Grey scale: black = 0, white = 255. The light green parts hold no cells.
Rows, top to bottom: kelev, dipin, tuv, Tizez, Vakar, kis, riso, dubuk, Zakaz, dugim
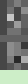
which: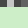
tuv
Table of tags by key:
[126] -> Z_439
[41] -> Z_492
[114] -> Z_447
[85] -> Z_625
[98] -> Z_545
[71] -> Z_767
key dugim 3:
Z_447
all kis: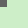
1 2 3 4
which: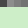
dubuk
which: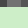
Vakar

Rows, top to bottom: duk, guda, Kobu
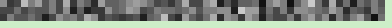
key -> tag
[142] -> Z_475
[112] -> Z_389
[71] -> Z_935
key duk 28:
Z_935
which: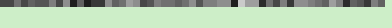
guda
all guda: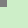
8 23 30 31 41 45 49 54
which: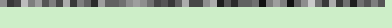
duk
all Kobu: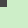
8 17 19 25 29 40 41 50
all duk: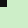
38 42

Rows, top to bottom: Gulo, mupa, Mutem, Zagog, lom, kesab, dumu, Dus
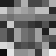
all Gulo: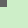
3 7
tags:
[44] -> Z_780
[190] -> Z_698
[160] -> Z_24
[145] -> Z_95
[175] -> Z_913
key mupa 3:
Z_913

